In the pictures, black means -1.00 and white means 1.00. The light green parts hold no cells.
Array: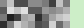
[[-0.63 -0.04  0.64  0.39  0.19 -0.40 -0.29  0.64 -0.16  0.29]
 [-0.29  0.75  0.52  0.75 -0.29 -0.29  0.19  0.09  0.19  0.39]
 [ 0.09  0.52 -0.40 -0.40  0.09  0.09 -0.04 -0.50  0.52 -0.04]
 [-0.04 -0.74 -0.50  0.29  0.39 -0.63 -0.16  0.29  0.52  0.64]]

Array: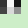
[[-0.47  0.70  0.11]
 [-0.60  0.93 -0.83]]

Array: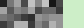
[[-0.53 -0.30  0.40  0.40 -0.53  0.05 -0.17  0.40  0.16]
 [-0.73 -0.06  0.28 -0.42  0.52  0.05  0.52 -0.83 -0.42]
 [ 0.28 -0.30  0.05 -0.06  0.28 -0.42 -0.17 -0.17 -0.53]
 [-0.06 -0.17 -0.30 -0.53 -0.63  0.16  0.05  0.16  0.16]]

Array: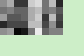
[[-0.09  0.01 -0.21 -0.21  0.35  0.48 -0.09  0.01 -0.31]
 [ 0.23 -0.31 -0.31 -0.21  0.35  0.60 -0.57  0.48 -0.44]
 [-0.69 -0.44 -0.44 -0.44  0.48  0.48 -0.44  0.12 -0.57]
 [ 0.12  0.35 -0.57 -0.57  0.60  0.72 -0.09  0.48 -0.69]
 [ 0.12  0.23 -0.94 -0.82 -0.09  0.84 -0.21  0.01  0.01]]

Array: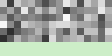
[[ 0.61 -0.51  0.61  0.30  0.41 -0.04 -0.39 -0.04  0.18  0.82  0.51 -0.39
   0.61  0.30  0.71 -0.04]
 [-0.63 -0.28  0.41  0.08  0.30  0.18 -0.51  0.71  0.08  0.30  0.41  0.51
  -0.16  0.18 -0.16  0.41]
 [ 0.30 -0.28  0.08 -0.04  0.08 -0.04 -0.28 -0.16  0.08  0.94  0.08 -0.16
   0.61  0.41 -0.39  0.30]
 [-0.04  0.30 -0.16  0.82 -0.04  0.51  0.08  0.51  0.18 -0.51 -0.04  0.08
   0.18  0.18  0.82  0.41]
 [-0.16 -0.63 -0.28 -0.04  0.08  0.41 -0.04  0.51  0.08 -0.28  0.41 -0.28
   0.51  0.51 -0.16  0.71]
 [ 0.94  0.08 -0.39  0.61  0.41  0.30  0.18  0.61  0.71  0.71  0.51  0.30
   0.30  0.18 -0.28  0.18]]

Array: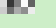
[[ 0.60 -0.12  0.34  0.11  0.85]
 [ 0.72 -0.57  0.00  0.96 -0.23]]
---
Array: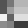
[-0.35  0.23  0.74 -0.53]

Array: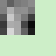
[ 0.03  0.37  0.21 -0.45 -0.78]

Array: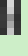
[-0.62  0.59 -0.62]

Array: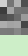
[ 0.64  0.29 -0.17 -0.45]

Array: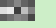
[-0.28  0.83  0.05]

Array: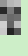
[ 0.17 -0.04 -0.13]

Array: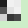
[-0.77  0.77 -0.44]

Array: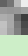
[-0.23  0.17 -0.19 -0.43]
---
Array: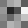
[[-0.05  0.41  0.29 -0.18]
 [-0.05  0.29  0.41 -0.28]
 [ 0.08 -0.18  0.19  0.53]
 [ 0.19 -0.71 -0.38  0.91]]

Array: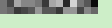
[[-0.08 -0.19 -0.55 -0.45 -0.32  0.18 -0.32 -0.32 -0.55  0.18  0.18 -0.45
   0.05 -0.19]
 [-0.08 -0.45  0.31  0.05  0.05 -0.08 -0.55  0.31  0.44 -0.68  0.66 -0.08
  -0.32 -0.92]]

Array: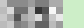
[[ 0.47  0.70 -0.11 -0.11  0.47 -0.58 -0.34  0.94  0.22]
 [ 0.47  0.57 -0.01  0.09  0.34 -0.22 -0.22  0.47  0.22]
 [ 0.57  0.34 -0.34  0.34  0.47  0.70 -0.11  0.57  0.83]
 [ 0.57  0.09  0.09  0.09  0.22 -0.01 -0.01  0.34  0.34]]

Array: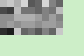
[[ 0.47  0.57  0.37  0.68 -0.31 -0.21  0.68  0.02 -0.21]
 [ 0.12  0.24  0.12  0.24  0.24  0.12  0.24  0.24  0.12]
 [ 0.12  0.12  0.37  0.37  0.37  0.24  0.02  0.24  0.02]
 [-0.42 -0.52  0.47 -0.09 -0.09 -0.21  0.02 -0.09  0.47]
 [-0.65 -0.78  0.57 -0.21 -0.09 -0.31  0.02 -0.21  0.57]]

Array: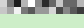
[[ 0.56  0.31  0.90 -0.06 -0.30  0.19  0.19  0.67 -0.43  0.06 -0.30 -0.53]
 [ 0.67 -0.06 -0.76  0.43  1.00  0.06 -0.66 -0.19  0.56 -0.19 -0.19  0.43]]

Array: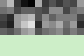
[[ 0.09  0.45 -0.56 -0.86 -0.98  0.33 -0.56 -0.35 -0.56 -0.35 -0.45  0.21]
 [-0.13 -0.03 -0.45 -0.23 -0.23 -0.35 -0.45  0.09  0.09 -0.45 -0.13 -0.03]
 [-0.23 -0.35 -0.13  0.21  0.33 -0.35 -0.13 -0.03  0.09 -0.23 -0.03 -0.23]
 [-0.45 -0.66  0.21  0.33  0.45 -0.35  0.09 -0.23 -0.03 -0.03 -0.03 -0.45]
 [-0.56 -0.76  0.21  0.55  0.76 -0.66  0.21  0.09  0.33 -0.13  0.21 -0.66]]

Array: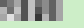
[[ 0.30  0.76  0.30 -0.35  0.51 -0.57  0.41 -0.23  0.30]
 [-0.23 -0.02  0.30 -0.35  0.51 -0.12  0.09 -0.23  0.30]
 [ 0.41 -0.12  0.51 -0.35  0.51 -0.35  0.09 -0.23  0.30]]

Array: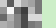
[[ 0.16  0.94 -0.18 -0.51  0.47 -0.06]
 [-0.18  0.37  0.04 -0.41  0.71  0.71]
 [ 0.37  0.27  0.04 -0.41 -0.06  0.04]
 [ 0.59 -0.28  0.71  0.37  0.27 -0.06]]

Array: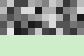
[[-0.21  0.81 -0.80 -0.68 -0.21  0.58 -0.47 -0.58  0.58 -0.34 -0.58  0.01]
 [ 0.13  0.58 -0.47 -0.47  0.35  0.23  0.01  0.58  0.35 -0.58 -0.21  0.47]
 [-0.34  0.23 -0.68 -0.09 -0.80 -0.68  0.01  0.71 -0.34 -0.34 -0.09 -0.21]
 [ 0.01 -0.34 -0.09 -0.21  0.13  0.23  0.58  0.71  0.35 -0.47  0.23 -0.80]
 [ 0.47 -0.58 -0.09  0.71  0.71 -0.80  0.35  0.35 -0.68  0.01  0.13  0.71]]
